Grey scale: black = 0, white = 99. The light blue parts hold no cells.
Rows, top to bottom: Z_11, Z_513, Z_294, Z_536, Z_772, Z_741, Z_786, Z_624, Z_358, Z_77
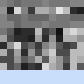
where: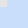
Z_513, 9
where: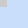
Z_624, 8
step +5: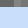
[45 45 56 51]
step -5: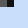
[30  2]
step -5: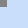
[46]

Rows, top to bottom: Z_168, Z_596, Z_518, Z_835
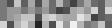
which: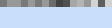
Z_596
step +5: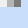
[98 75 52]
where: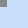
Z_835, 14
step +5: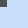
[36]

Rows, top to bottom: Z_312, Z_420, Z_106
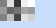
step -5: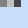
[45 70 22]
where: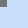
Z_420, 3
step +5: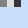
[55 92 26]
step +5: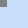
[55]
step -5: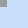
[55]

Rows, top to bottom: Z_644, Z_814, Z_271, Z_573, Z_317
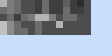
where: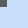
Z_644, 10
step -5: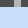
[25 25 65 25]

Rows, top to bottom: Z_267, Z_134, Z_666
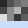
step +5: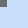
[47]
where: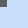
Z_666, 4

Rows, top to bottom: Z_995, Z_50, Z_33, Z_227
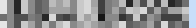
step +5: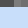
[36 36 53 48]
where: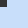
Z_33, 18
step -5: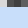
[79 26 20 32]
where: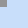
Z_33, 22
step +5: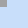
[68]
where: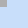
Z_50, 14

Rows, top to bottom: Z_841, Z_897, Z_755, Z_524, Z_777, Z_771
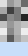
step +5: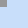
[64]
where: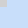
Z_897, 4
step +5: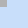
[74]

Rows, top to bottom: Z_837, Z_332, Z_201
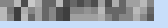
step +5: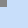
[57]
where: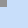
Z_332, 13
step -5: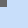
[35]
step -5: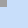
[57]
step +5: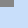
[57 57]
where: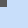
Z_201, 22
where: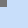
Z_332, 2

